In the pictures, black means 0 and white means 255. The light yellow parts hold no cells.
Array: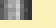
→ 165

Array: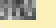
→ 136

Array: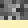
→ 128

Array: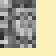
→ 137

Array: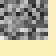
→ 126
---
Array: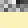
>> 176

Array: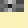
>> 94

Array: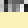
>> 200

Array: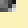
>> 76

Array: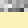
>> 139

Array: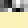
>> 124
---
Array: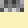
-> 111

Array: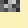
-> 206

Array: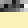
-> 177

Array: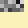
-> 19

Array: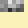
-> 196

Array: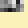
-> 34

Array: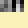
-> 131

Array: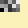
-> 96
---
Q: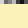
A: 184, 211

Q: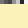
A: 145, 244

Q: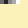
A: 138, 254

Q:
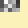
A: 224, 249

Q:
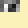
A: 75, 246

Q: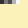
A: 78, 249

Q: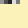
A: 37, 221

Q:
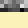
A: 105, 224
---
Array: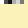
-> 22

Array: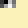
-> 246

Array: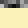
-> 44

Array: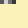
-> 115

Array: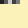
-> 203

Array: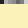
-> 153

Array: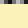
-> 15

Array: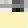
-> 237

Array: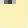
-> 59

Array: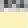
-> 217
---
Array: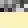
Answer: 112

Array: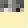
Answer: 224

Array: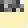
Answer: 107

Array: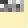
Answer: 139

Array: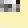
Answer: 109

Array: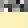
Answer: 247

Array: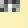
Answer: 131

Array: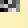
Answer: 41

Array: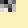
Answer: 233
